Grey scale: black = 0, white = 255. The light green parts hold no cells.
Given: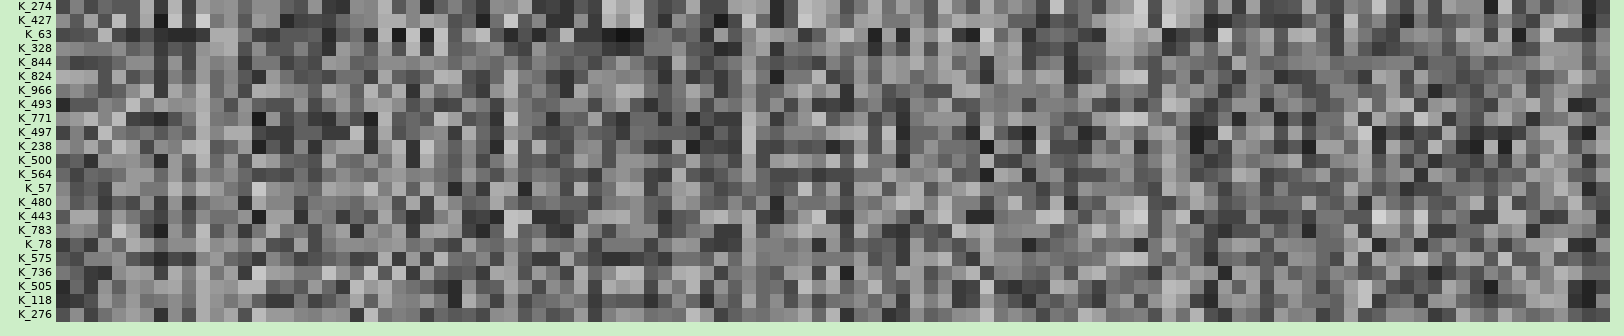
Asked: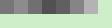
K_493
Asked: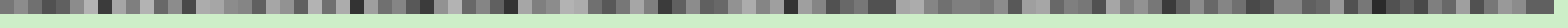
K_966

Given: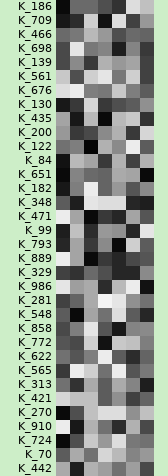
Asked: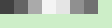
K_281
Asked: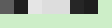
K_348
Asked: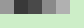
K_200
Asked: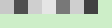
K_561
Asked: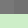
K_724
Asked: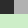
K_910
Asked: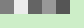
K_182

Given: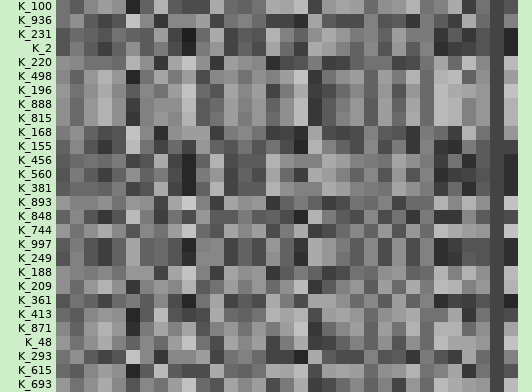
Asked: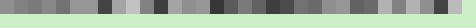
K_188
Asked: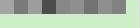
K_498
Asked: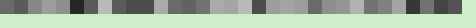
K_615
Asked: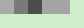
K_361
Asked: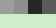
K_615

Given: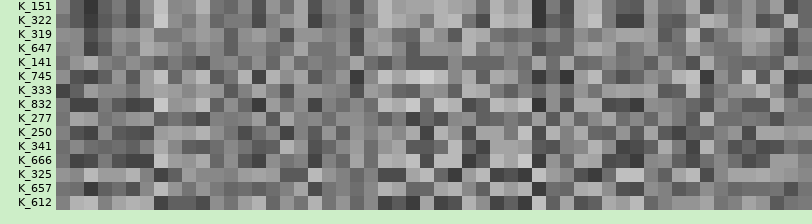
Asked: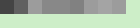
K_325
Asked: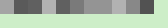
K_333
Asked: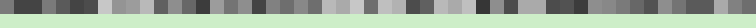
K_832
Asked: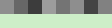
K_832
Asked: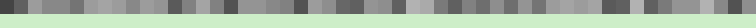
K_333
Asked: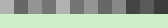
K_612
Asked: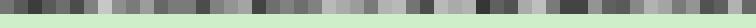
K_322

